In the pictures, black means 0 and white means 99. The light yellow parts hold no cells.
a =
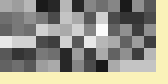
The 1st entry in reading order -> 66
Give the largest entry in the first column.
90
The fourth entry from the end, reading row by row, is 66
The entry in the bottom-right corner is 76
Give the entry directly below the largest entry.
71
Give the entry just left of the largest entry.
52
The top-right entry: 34
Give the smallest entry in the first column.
34
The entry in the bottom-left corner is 38
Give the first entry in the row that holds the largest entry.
38
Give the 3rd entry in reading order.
71
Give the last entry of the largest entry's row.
56
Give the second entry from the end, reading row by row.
76
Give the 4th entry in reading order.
10
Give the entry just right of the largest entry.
38
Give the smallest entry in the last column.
24
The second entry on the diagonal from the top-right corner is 20

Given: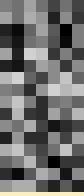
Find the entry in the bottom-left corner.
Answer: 58
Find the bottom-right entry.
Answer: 13
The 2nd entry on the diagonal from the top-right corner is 54
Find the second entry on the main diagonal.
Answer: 44
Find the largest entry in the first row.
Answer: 63
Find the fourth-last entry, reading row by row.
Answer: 31
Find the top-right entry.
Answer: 26
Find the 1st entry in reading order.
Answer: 49
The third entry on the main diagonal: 39
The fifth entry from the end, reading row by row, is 67
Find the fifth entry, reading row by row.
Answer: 26
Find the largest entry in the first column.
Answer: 71
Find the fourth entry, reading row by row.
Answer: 44
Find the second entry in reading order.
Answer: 44
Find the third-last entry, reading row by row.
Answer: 13
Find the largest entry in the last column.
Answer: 76

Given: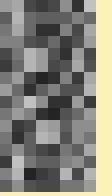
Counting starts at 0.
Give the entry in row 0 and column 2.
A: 28
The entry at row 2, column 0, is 46
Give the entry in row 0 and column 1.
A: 65
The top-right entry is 75
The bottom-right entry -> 60
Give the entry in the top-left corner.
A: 60
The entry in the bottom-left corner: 37
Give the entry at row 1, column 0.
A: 37
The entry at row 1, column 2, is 41
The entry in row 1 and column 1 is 70

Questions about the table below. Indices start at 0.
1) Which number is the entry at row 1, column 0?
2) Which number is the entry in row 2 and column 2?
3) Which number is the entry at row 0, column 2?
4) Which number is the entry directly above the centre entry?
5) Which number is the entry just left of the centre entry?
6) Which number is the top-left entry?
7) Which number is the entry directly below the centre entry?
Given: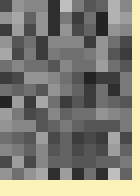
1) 57
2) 28
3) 52
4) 43
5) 57
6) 28
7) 23

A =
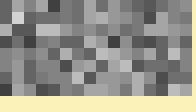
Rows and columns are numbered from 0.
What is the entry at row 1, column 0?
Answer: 39
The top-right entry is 55
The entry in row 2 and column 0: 68
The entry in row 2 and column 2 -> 34
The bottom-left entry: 25
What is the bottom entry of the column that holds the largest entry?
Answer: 64
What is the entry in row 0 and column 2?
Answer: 51
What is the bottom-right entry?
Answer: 64
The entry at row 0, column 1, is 64
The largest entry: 82
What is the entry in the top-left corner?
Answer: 39
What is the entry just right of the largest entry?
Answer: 39

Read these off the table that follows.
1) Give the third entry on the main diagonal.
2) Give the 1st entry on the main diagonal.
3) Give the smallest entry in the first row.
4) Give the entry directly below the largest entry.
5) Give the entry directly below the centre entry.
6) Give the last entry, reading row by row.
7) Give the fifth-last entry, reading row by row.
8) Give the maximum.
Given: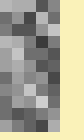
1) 33
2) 71
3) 33
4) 48
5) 52
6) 67
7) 62
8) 80

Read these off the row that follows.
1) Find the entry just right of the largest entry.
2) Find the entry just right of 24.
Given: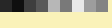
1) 61
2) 34
